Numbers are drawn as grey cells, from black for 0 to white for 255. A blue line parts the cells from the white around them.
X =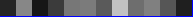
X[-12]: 37
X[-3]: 128
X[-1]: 31

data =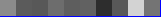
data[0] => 139
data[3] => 109
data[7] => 88

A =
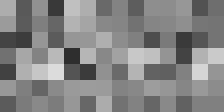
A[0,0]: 173
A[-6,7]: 133
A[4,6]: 145
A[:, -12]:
[145, 127, 150, 131, 198, 101, 137]
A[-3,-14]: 65
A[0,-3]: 151
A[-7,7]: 131
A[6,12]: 128
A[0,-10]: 192
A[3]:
[113, 167, 131, 185, 46, 182, 136, 162, 200, 192, 148, 67, 178, 202]
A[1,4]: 179
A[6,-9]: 103
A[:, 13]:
[110, 116, 116, 202, 149, 140, 128]
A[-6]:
[155, 91, 127, 102, 179, 165, 136, 133, 114, 133, 135, 143, 118, 116]
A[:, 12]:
[82, 118, 85, 178, 213, 153, 128]
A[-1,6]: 172
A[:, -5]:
[142, 133, 77, 192, 98, 157, 102]
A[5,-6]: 136
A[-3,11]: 129
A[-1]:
[91, 123, 137, 124, 151, 103, 172, 114, 130, 102, 137, 97, 128, 128]
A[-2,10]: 150
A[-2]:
[152, 127, 101, 138, 154, 156, 155, 131, 136, 157, 150, 134, 153, 140]

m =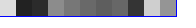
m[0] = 221
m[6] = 94
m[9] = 207
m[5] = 105

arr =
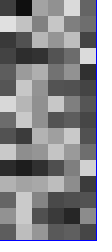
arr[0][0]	62
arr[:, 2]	[163, 129, 183, 50, 175, 147, 144, 144, 179, 149, 48, 168, 132, 80, 150]
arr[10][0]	43
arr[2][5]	68
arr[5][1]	199
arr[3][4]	108
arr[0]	[62, 15, 163, 145, 218, 100]
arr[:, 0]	[62, 224, 57, 67, 93, 85, 216, 108, 82, 201, 43, 178, 101, 146, 93]
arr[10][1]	29
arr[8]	[82, 59, 179, 159, 201, 81]
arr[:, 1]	[15, 194, 81, 45, 155, 199, 182, 201, 59, 142, 29, 163, 202, 202, 189]
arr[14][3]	89
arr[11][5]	59
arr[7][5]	70
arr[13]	[146, 202, 80, 58, 38, 140]
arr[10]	[43, 29, 48, 79, 127, 209]
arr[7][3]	83
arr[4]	[93, 155, 175, 114, 146, 48]
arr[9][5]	110
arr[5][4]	81

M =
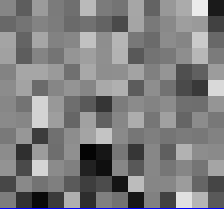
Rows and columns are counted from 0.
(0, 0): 134
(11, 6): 76
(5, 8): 92
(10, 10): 118
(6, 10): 140
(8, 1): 151
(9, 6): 22
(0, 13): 26
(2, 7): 181
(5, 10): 114
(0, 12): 235
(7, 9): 118
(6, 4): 110
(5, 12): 57
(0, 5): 186
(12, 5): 45
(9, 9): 135
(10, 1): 74
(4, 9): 128
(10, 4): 128
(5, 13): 217
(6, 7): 124
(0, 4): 111
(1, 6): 99
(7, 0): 138
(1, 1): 116
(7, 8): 173
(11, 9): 134
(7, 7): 135
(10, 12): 117
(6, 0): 135
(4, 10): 149
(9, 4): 144
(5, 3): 134
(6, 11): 111
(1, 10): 137
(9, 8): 54

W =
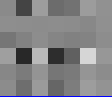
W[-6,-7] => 138
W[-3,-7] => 159
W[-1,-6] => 110
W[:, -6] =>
[68, 141, 130, 40, 123, 110]
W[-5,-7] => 142
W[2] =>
[118, 130, 141, 133, 129, 131, 141]
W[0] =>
[138, 68, 157, 108, 114, 156, 145]
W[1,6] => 144
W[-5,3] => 141
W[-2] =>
[135, 123, 148, 118, 122, 149, 140]
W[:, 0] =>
[138, 142, 118, 159, 135, 140]
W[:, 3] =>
[108, 141, 133, 45, 118, 102]

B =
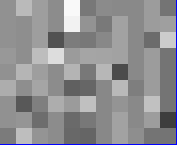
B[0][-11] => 145
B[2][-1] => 204
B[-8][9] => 156
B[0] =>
[145, 186, 158, 140, 249, 120, 139, 137, 137, 156, 116]
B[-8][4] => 242
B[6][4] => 155
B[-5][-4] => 75
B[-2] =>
[145, 149, 109, 140, 106, 120, 136, 162, 137, 157, 61]
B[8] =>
[123, 190, 148, 140, 104, 101, 136, 162, 142, 116, 116]
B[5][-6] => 102
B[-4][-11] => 173
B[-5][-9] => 158
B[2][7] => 162
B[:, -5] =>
[139, 121, 136, 164, 183, 136, 136, 136, 136]
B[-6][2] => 189
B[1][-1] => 159
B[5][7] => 185
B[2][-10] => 142
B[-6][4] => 155
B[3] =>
[152, 142, 189, 221, 155, 165, 164, 162, 137, 156, 116]
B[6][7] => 148

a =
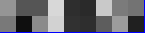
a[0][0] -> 149
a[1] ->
[121, 15, 139, 210, 49, 46, 93, 156, 32]
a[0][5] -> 42
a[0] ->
[149, 85, 85, 216, 46, 42, 201, 123, 115]

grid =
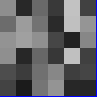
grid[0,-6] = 142
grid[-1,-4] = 117
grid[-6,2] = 105
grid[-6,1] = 40
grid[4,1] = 60
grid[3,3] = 55
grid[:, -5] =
[40, 156, 160, 39, 60, 27]
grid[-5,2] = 115
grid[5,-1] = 38
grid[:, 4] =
[194, 192, 34, 192, 62, 39]

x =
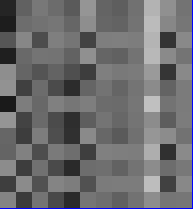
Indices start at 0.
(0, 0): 37
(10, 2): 113
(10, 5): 109
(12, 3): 73
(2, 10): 52
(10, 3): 74
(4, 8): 123
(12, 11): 118
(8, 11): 114
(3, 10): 138
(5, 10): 99
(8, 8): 112
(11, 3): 132
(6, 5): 126
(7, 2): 106
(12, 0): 132
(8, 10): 140
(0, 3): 108
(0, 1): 97
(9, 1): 129
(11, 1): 139
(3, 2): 116
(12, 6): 110
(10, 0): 140
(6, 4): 118
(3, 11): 116
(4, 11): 137
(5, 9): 139
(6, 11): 123
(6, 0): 26
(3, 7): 97
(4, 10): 53
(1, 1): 109
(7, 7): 103
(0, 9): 179
